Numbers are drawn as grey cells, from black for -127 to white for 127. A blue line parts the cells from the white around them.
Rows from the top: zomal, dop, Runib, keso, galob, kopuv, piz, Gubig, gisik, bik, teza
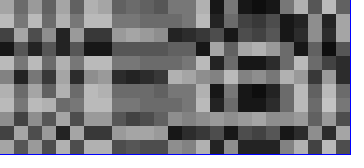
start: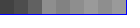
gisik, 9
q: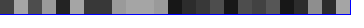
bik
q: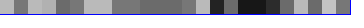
Gubig
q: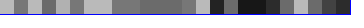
galob

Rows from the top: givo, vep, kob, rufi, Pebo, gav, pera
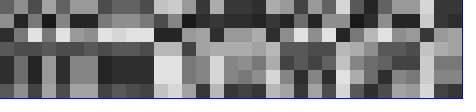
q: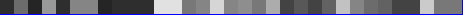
Pebo
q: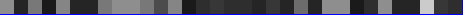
vep
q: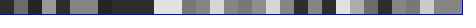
gav

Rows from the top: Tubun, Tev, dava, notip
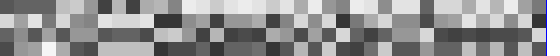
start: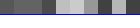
dava, 7
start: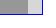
dava, 28
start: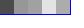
Tev, 30
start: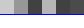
dava, 12
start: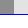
Tubun, 27

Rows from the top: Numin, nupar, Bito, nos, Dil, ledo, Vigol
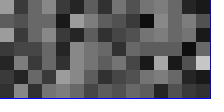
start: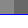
nupar, 11
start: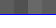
Vigol, 7
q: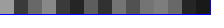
Numin
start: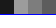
nupar, 4

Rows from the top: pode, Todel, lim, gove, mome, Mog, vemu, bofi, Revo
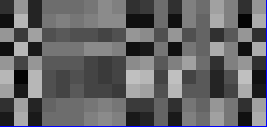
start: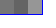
bofi, 13
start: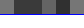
bofi, 8
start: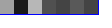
vemu, 0
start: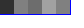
pode, 12

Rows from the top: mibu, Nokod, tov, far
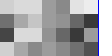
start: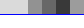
tov, 1
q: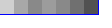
far
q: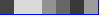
tov
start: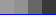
Nokod, 3
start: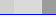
mibu, 0
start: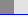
mibu, 4

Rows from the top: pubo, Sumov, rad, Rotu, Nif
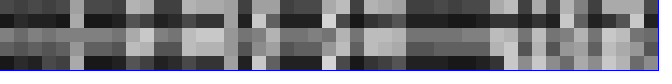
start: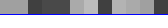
pubo, 18
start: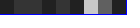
Sumov, 34
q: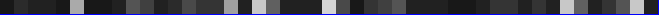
Sumov
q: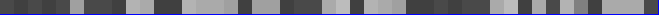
pubo
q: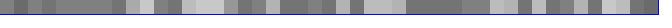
rad
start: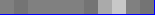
rad, 2

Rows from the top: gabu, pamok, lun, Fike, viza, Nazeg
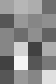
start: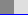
Nazeg, 2
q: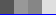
Nazeg
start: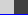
Fike, 1

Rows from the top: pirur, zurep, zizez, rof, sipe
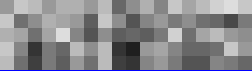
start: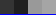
rof, 8
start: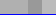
pirur, 4
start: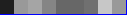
rof, 9
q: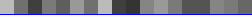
sipe

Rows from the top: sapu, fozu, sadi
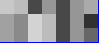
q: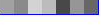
sadi
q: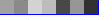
fozu
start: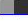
fozu, 5
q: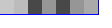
sapu

